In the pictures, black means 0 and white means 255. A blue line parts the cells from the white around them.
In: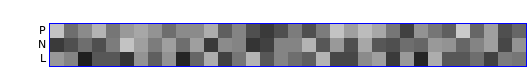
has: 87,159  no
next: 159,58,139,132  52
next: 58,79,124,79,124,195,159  188
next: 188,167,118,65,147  118

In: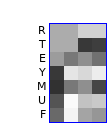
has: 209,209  yes
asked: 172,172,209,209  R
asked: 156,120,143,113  E

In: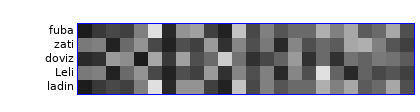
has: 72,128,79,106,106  no
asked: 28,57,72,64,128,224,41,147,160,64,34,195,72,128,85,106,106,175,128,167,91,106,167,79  fuba
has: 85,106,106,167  no

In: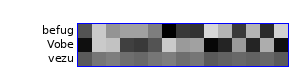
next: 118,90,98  104
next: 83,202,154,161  7

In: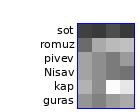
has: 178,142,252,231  yes
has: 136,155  no
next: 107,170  186

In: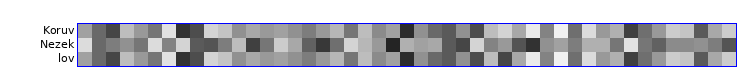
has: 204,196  yes
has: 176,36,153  no

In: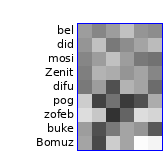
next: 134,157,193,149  141
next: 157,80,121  164
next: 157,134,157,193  149

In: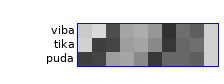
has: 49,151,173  no
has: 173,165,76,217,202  no
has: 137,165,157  no
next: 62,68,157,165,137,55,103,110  209

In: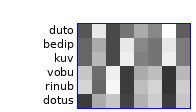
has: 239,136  no
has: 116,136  no
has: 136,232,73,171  no
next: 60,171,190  52
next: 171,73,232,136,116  232
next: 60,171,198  66
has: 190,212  yes

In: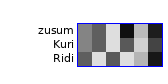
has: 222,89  yes
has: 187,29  yes
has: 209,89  no
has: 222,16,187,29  yes
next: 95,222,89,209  68

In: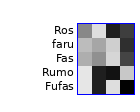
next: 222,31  62
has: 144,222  no
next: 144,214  68
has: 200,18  no
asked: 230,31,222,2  Fufas

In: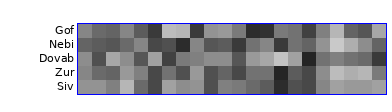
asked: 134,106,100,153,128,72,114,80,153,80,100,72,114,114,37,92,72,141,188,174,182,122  Zur
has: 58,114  yes
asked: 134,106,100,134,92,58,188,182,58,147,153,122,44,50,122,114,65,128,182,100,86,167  Gof
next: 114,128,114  106
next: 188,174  182
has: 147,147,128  yes
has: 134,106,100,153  yes

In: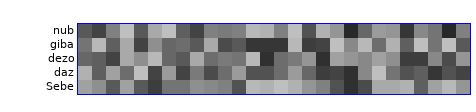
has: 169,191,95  yes
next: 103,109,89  169
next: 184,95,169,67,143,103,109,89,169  75
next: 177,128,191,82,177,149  40

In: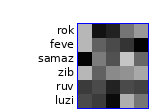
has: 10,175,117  yes
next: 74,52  3
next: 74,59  10
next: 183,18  34

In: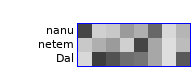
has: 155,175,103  yes
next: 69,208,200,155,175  103
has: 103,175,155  no
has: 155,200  no

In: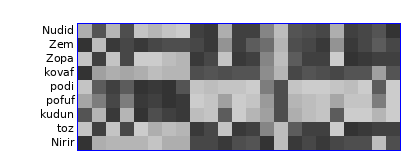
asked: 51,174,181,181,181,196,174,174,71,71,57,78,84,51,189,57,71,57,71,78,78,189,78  Nirir
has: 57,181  yes
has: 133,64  no

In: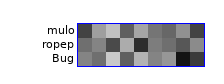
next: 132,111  201
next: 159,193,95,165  117

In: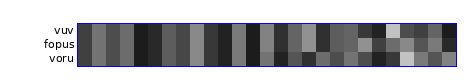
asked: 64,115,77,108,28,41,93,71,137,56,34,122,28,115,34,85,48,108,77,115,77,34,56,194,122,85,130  voru
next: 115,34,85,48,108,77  115
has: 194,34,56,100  no
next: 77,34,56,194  122

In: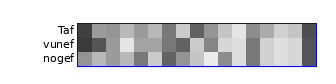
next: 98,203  133
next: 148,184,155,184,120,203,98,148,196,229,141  171
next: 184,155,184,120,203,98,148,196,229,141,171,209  196
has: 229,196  no

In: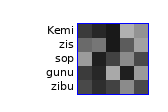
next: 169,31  155
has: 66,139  yes
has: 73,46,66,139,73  yes
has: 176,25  no
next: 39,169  31
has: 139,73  yes

